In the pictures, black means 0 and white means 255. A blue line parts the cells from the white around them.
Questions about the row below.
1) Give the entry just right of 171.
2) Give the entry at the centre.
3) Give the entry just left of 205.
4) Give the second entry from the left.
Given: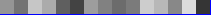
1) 95
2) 129
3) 123
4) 115

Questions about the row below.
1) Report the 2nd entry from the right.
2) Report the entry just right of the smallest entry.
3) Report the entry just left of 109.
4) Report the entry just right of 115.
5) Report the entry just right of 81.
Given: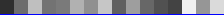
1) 150
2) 109
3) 47
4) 122
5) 67

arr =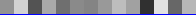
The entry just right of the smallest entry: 225
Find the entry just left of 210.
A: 146

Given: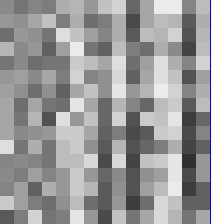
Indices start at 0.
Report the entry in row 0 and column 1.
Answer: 117
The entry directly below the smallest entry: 74
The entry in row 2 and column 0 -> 110
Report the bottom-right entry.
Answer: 166
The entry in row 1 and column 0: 151
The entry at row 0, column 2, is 132
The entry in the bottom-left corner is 90
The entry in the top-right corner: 188
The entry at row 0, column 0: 138
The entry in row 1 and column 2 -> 166
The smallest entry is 48
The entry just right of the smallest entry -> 151
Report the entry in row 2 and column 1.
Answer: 151
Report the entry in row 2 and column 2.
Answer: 144

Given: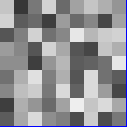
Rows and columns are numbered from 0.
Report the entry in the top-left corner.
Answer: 197
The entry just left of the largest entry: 162
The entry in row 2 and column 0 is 85
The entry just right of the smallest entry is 120
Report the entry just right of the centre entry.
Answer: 92
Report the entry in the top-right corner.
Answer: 149
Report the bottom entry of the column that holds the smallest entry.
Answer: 168
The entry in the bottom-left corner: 92
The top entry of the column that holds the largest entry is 162
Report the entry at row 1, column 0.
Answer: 210
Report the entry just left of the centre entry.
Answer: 149
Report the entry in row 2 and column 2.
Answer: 210
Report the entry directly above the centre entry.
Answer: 168
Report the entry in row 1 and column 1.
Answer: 92
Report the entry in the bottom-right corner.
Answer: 120
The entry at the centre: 183
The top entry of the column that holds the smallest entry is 55
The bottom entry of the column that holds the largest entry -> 77

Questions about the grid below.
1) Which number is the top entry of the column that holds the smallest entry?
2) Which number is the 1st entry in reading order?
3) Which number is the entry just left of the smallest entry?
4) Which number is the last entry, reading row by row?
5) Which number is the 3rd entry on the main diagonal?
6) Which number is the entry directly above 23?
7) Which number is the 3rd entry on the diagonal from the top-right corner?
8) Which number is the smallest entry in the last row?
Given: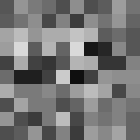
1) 142
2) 86
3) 203
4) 100
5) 149
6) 180
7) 92
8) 59

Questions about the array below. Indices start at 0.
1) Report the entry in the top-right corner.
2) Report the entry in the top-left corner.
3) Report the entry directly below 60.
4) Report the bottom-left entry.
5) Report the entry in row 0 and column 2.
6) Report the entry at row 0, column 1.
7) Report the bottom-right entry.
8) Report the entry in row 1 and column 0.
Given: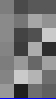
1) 88
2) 125
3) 153
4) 153
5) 88
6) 74
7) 96
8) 138
